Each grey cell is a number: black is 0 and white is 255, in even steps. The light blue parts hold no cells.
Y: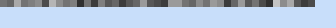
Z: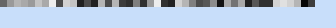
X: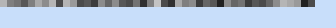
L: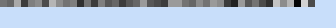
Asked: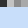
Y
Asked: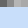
X
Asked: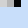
Z
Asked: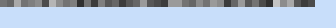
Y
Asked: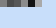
Z
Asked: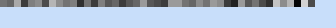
L

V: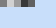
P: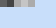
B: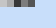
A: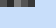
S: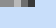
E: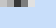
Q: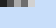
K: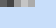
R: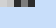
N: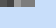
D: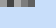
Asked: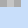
P
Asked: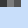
B
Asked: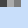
D

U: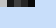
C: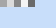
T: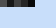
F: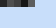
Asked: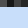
T
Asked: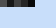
T
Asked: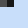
T

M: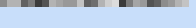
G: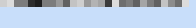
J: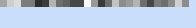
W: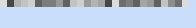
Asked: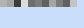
G
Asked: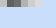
M
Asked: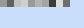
G
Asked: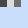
W
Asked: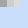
J
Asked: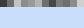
J
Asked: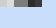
J

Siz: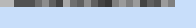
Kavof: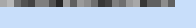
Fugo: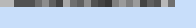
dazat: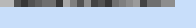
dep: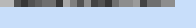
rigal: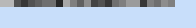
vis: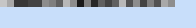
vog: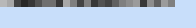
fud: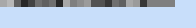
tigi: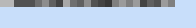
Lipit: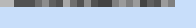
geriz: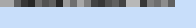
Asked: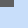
Kavof
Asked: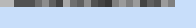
tigi
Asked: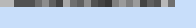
Fugo

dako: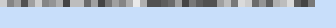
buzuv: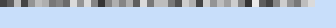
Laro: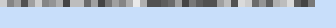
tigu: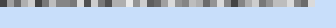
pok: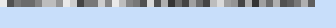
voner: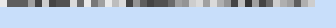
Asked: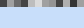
pok
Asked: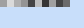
voner
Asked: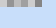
buzuv
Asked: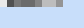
pok
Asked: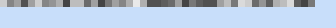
dako

